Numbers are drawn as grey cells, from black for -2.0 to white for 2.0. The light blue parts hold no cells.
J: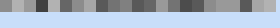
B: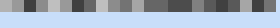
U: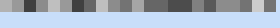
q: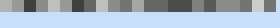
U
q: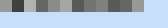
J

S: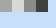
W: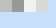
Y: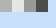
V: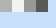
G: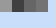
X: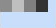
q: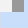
V
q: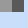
V
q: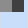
S
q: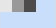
Y

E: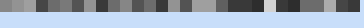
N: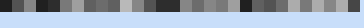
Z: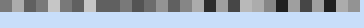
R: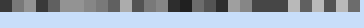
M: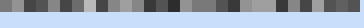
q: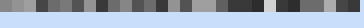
E
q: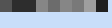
N
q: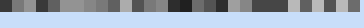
R
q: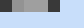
M
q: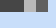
R
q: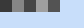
M

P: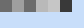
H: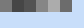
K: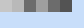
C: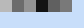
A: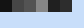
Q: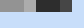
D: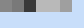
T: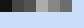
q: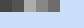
T
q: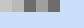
K
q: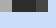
Q
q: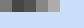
H
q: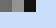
C
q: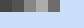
H

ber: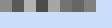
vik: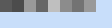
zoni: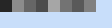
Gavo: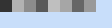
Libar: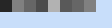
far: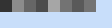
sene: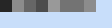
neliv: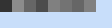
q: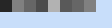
Libar
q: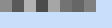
ber
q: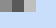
Gavo
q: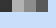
Gavo

